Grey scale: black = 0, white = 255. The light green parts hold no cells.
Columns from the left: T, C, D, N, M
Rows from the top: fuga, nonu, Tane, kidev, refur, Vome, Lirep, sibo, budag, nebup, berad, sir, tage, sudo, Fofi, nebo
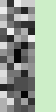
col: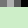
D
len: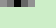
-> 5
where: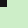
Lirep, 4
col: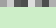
T
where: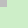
fuga, 1
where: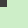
nebup, 2

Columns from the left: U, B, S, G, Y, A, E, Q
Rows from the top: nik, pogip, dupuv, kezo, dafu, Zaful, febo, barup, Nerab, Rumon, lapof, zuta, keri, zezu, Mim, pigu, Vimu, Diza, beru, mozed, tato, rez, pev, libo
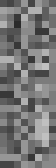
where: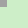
pogip, 1
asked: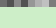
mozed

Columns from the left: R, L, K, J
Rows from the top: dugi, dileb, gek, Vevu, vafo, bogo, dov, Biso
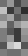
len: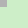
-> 1
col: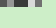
K
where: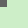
Vevu, 2
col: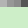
J

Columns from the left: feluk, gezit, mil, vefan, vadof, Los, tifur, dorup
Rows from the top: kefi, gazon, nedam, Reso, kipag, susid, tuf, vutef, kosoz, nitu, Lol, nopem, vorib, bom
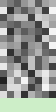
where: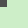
nedam, 1
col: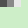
feluk

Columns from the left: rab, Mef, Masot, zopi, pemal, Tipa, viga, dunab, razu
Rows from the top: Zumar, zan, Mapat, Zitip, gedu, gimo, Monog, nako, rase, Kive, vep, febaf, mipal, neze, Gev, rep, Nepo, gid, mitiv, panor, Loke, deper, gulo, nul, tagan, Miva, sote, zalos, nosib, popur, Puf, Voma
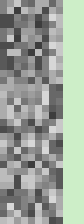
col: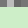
zopi
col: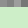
viga

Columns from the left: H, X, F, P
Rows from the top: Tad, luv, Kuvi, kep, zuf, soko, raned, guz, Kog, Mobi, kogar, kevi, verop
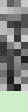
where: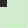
kogar, 2
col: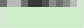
H
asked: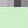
zuf
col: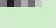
P
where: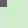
Tad, 2
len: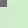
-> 1
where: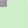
luv, 4

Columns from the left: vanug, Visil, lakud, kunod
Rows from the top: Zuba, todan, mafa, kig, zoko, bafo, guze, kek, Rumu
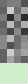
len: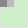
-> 2
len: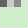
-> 3
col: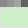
kunod
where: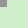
guze, 4
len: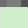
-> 4
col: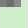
lakud
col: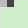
Visil

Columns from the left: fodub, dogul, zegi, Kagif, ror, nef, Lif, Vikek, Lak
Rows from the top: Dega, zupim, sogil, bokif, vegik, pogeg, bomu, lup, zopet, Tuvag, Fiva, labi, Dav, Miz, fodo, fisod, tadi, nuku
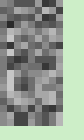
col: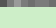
ror
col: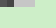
dogul
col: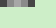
Kagif
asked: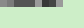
Dega
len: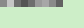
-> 9
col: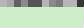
Vikek
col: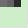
dogul

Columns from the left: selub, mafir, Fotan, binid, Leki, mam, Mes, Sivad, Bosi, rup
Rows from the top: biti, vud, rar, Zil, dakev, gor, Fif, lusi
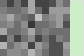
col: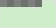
Mes
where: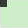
Zil, 5
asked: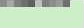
rar
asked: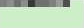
Zil
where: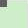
rar, 5

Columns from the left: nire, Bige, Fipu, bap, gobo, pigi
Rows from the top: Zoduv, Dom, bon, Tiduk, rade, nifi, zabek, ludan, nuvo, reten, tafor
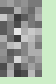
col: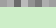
pigi
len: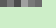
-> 6

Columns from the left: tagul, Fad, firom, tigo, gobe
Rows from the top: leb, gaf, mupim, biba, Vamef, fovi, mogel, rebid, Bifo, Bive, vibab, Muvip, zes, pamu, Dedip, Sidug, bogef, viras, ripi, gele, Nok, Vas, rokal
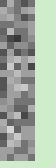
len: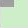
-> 2
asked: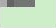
viras
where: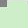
mupim, 3
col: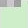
Fad
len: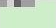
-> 5
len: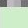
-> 4

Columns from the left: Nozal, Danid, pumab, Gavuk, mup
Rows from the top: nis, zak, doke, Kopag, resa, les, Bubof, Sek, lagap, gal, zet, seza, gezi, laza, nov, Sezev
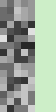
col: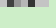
Gavuk
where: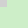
Sezev, 5
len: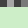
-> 4
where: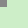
nis, 4

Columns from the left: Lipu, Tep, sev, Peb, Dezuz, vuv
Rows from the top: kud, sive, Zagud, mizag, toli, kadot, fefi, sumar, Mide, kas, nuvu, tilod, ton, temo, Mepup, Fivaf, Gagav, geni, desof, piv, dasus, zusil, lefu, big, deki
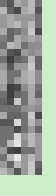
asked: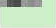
sumar
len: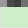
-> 4
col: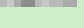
Dezuz
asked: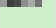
ton
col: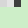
sev
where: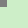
kadot, 1

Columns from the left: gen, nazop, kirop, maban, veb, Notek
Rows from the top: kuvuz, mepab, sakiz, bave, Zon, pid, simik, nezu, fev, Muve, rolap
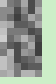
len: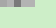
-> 5
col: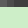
Notek
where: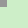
nezu, 4

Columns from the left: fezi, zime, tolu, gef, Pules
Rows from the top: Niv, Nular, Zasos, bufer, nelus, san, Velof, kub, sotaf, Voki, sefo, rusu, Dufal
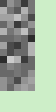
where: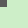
Nular, 3
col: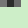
fezi
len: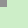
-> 1
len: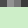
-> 4
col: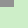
fezi
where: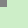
Voki, 2
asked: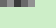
bufer

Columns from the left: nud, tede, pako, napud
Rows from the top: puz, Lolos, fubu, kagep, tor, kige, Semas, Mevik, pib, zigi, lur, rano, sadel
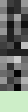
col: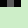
pako
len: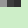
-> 3
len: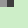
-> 2
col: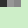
nud

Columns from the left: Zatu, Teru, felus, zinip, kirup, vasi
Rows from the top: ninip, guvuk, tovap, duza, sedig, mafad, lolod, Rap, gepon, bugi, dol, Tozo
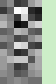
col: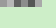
Zatu
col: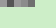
kirup

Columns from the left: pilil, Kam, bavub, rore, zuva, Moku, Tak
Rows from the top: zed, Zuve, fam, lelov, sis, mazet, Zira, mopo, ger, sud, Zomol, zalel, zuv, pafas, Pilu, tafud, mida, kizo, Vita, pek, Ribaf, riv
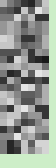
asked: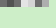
zuv
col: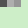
zuva
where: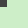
kizo, 4
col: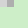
zuva
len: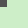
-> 1
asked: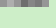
sis
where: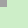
sud, 1

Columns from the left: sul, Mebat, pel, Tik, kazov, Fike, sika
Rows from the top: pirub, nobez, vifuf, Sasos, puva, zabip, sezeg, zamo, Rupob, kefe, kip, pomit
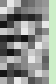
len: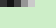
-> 5
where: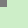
nobez, 4
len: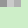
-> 3
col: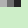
pel
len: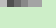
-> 6

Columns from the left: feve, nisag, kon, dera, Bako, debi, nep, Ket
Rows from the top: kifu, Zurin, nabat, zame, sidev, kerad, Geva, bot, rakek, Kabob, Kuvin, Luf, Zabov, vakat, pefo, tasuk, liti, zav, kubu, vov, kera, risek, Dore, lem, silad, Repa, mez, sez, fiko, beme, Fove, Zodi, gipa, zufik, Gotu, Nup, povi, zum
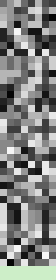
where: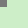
nabat, 3
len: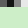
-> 4
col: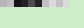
debi
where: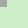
Zurin, 1
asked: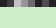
pefo
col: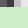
nisag
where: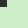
zufik, 7

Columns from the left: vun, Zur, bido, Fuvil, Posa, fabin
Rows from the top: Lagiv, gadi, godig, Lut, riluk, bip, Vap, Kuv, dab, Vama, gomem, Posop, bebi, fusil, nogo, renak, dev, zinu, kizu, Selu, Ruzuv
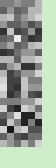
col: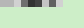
fabin
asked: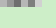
Ruzuv
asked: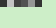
riluk
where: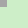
Vap, 2
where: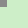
dev, 2

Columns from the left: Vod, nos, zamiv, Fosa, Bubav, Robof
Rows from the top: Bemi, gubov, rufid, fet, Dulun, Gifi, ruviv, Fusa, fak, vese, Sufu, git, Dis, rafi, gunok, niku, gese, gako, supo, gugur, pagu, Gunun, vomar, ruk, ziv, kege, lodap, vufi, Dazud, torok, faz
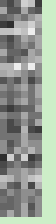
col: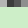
Bubav
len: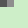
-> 2
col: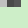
nos
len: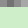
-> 4
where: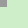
rufid, 5
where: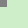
ruk, 3

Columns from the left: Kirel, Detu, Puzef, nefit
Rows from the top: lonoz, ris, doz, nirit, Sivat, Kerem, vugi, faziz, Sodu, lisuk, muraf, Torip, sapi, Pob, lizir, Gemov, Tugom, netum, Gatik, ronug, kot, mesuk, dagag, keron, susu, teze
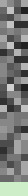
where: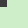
Torip, 2
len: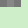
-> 3
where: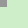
Gatik, 1
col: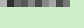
Puzef
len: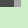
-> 3

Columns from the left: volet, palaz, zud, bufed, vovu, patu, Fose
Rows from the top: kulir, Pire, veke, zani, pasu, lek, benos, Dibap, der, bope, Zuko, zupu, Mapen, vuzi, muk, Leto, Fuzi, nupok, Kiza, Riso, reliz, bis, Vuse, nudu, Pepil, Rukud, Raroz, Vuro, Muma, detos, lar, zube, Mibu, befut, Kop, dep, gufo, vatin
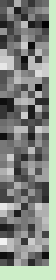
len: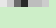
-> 7
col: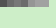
Fose

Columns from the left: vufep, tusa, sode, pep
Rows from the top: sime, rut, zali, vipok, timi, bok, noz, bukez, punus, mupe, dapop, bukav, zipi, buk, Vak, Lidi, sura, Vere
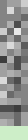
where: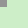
zipi, 1
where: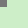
bukez, 4

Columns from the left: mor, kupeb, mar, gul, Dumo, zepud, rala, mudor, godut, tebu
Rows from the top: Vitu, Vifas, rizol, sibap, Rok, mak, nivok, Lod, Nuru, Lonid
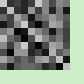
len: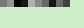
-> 10
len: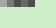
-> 5
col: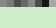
rala
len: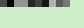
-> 10
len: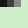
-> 3
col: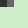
mor
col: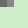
rala

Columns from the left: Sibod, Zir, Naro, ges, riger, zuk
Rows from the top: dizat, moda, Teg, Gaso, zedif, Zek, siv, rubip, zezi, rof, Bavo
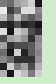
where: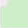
moda, 1
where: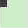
moda, 2
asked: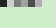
rof
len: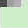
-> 3

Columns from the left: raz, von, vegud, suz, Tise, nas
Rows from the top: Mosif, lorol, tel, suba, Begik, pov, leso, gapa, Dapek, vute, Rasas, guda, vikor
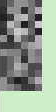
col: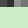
suz
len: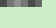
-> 6
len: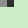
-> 2
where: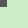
suba, 5
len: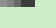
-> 5
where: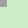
leso, 5

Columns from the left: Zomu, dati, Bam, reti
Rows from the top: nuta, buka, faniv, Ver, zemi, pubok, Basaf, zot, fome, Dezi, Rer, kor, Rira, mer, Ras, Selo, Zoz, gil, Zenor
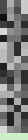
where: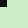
faniv, 1
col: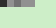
dati
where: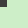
Ver, 1
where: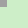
faniv, 2
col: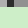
Bam
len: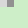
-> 2

